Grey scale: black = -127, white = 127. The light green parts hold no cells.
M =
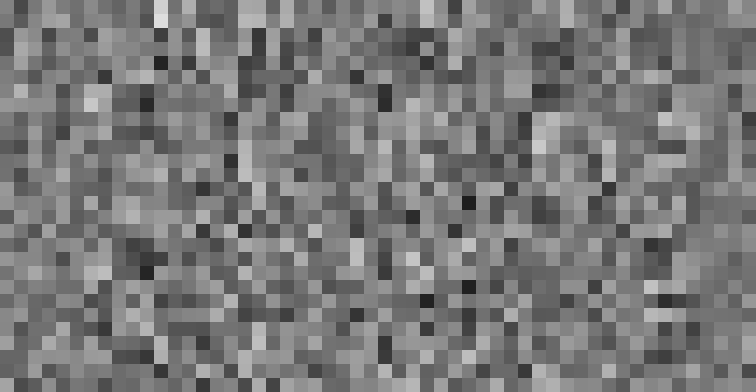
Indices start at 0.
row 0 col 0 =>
2
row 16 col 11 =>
33
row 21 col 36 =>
-13
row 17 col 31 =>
12
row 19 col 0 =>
-12
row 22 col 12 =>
-1
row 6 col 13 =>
-14
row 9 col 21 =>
20
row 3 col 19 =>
35
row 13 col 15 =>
-35
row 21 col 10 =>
34
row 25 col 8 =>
-48
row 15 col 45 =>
-32
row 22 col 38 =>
-39
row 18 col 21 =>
43
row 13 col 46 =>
-25
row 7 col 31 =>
-9
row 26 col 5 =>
10
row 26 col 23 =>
-34
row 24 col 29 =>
23
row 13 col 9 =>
-21
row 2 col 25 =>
13
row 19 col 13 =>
-5
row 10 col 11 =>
-43
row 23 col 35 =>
7
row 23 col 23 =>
-4
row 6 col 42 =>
2
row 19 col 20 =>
-20
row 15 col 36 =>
19
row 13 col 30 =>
-41
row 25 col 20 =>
23
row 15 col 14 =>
48
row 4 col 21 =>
13
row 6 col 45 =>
-12
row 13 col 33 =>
-36
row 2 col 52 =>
-26
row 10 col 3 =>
-33
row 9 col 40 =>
-8
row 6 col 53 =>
2
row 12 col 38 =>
33

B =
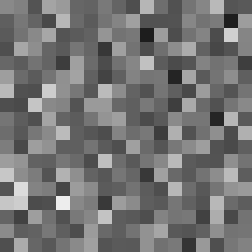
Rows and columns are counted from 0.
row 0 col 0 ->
9
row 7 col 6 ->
26
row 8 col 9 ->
-32
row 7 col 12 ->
-65
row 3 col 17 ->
4
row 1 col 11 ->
-45
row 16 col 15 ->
15
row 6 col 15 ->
-24
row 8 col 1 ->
-34
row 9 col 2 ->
-8
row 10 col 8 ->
-48
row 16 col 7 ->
-22
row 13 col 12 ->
55
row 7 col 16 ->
-10
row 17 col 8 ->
-37
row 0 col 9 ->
-49
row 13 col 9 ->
-12
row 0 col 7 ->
-6
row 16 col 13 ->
-42
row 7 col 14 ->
-21
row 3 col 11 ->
-16
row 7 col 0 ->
-49
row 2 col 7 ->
21
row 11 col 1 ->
20
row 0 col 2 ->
-44
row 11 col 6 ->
-51
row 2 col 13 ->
-12
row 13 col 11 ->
-49
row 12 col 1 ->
13
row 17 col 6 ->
32
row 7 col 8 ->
-24
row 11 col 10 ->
-10
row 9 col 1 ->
-39
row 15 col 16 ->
-54
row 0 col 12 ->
-46
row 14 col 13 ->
-30
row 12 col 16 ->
59
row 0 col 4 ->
26
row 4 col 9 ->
6

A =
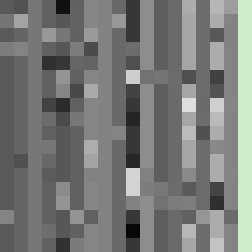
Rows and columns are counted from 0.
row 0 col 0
-37
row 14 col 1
-26
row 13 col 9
83
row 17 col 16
3
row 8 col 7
2
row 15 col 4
-40
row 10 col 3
-8
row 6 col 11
-33
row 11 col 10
13
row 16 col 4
-40
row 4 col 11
-33
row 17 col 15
68
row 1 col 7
2
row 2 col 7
2
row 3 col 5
-3
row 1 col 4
-40
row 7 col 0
-37
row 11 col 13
38
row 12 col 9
84
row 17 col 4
-78
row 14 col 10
13
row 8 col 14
-19
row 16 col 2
-8
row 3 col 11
-33
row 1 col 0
-10
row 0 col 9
-72
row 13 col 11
-7
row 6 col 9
-61
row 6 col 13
38
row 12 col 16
4
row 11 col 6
36
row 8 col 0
-37
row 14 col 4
20
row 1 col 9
-72
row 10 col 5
-30
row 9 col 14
-46
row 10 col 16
3
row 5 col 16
3

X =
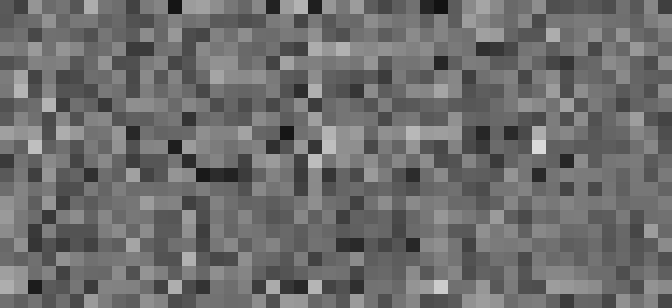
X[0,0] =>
-37
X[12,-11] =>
-10
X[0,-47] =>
-62
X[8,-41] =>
8
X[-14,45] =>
30
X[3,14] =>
9
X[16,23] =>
-24
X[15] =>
[26, -6, -19, -71, -3, 13, -27, 7, -22, -7, -10, -40, -41, 28, -49, -8, -22, 6, -23, -42, -36, 7, -31, -4, -65, -29, -33, -25, -53, -24, -7, 23, 4, -7, -20, 27, -32, -53, -18, -24, -3, -2, -36, -34, -5, -46, -17, -14]
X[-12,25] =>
15
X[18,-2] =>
-20
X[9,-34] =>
15
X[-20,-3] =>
-21
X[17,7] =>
-24
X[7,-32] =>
-25
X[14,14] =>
-46
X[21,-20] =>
-11
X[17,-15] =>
-60
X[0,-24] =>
-8
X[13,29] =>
-47
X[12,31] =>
10
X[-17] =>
[-3, 36, -59, -5, -58, -53, -17, -20, 4, -54, 10, -40, 4, -48, -21, 37, 12, 10, 18, -5, -35, -40, 13, -30, -35, -44, -37, -68, -5, -27, -41, -2, 7, -63, -15, -6, 2, -56, -2, 10, -46, -16, -23, -33, 10, -26, -31, -34]
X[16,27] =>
-24
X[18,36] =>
-17
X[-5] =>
[-23, 17, -74, -44, -68, -43, -61, -24, -33, 37, -29, -41, -15, -12, -57, -8, 9, -32, -9, 4, -23, -36, -13, -16, -77, -86, -38, -58, -42, -88, 8, 16, -10, -60, 3, -4, -6, -1, -20, -14, -33, -29, -19, -42, -24, -43, -36, 11]
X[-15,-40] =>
-19
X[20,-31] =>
0
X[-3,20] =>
-43
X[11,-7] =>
12
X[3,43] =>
-4
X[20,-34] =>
-76
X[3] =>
[1, -6, 26, -14, 21, 7, -25, -17, 6, -68, -69, -14, -10, -51, 9, -8, 0, -22, -27, -13, -51, -62, 45, 23, 49, 12, 8, 18, 9, 1, 12, -18, -5, -12, -80, -72, -55, -11, -6, -34, -11, 3, -55, -4, -24, 25, -3, -27]
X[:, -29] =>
[-93, -5, -19, -13, -60, -5, -2, -55, -2, -29, -80, 27, 3, -11, -34, -42, -29, 4, -23, -51, 43, -46]
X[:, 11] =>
[5, -21, -23, -14, 6, -40, -23, 2, -16, -27, 6, -41, -40, -18, 0, -40, -36, -41, -44, 0, -61, 4]
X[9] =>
[32, 19, 27, -49, 45, 24, -13, -10, 22, -87, -14, -27, -24, -22, 15, 3, 3, 35, -25, -29, -105, -15, -4, 51, 17, 27, -23, 16, 9, 56, 27, 30, 26, -50, -89, -27, -85, -53, 45, -3, 7, -14, -40, -26, -23, 7, -8, -49]
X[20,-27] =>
-87

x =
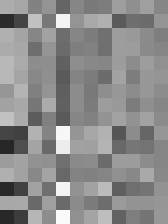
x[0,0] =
44
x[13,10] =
-11
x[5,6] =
-3
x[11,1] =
35
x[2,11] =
-1
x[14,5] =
11
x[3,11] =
5
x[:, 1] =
[38, -59, 36, 39, 43, 37, 52, 40, 43, -62, -49, 35, 34, -62, 41, -67]
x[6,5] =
13
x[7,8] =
25
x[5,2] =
8
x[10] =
[-88, -49, 36, -22, 109, 33, 32, 52, -23, -9, -12, 5]
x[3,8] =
29
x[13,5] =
18
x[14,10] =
19
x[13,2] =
34
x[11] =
[28, 35, 18, 16, -15, 10, 12, -19, 28, 28, 12, 6]
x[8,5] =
6
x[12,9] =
8
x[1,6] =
41
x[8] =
[65, 43, -35, 0, -37, 6, 1, 19, 34, 18, 34, 11]
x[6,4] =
-32
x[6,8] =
23
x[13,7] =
59
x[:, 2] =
[2, 65, 6, -17, 13, 8, 0, -8, -35, 50, 36, 18, 8, 34, -22, 54]
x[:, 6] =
[-6, 41, -3, 1, 8, -3, -6, -4, 1, 39, 32, 12, 1, 34, -4, 36]
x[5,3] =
15
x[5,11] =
21
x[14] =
[40, 41, -22, 31, -21, 11, -4, -18, 26, 19, 19, 22]
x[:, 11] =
[6, 20, -1, 5, 16, 21, 12, 6, 11, 22, 5, 6, 8, 18, 22, 23]
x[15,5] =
16
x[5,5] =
4
